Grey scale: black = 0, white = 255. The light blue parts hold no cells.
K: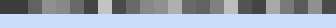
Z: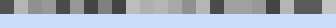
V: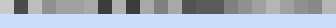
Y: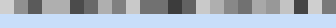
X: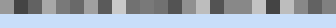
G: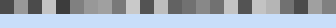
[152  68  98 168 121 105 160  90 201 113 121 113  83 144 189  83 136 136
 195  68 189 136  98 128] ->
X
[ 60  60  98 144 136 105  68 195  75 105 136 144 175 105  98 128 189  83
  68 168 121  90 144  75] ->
K

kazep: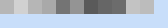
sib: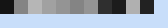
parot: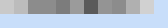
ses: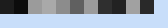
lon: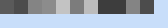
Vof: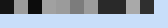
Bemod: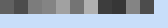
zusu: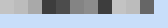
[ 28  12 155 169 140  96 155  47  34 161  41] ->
ses
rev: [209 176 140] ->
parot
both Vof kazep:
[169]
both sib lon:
[132]
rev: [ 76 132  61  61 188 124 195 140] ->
lon

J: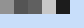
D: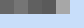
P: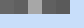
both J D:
[96]
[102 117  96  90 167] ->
D
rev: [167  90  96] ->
D
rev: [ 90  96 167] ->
P
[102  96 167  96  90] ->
P
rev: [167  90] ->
D
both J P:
[96]

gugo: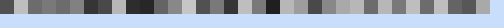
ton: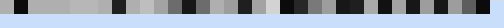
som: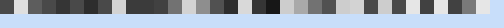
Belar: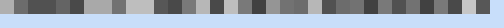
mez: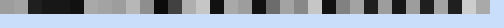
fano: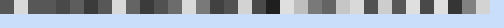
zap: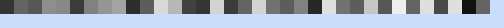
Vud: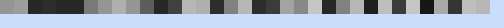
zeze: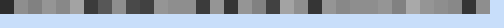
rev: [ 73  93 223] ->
som
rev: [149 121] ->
Vud
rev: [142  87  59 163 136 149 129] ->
zeze

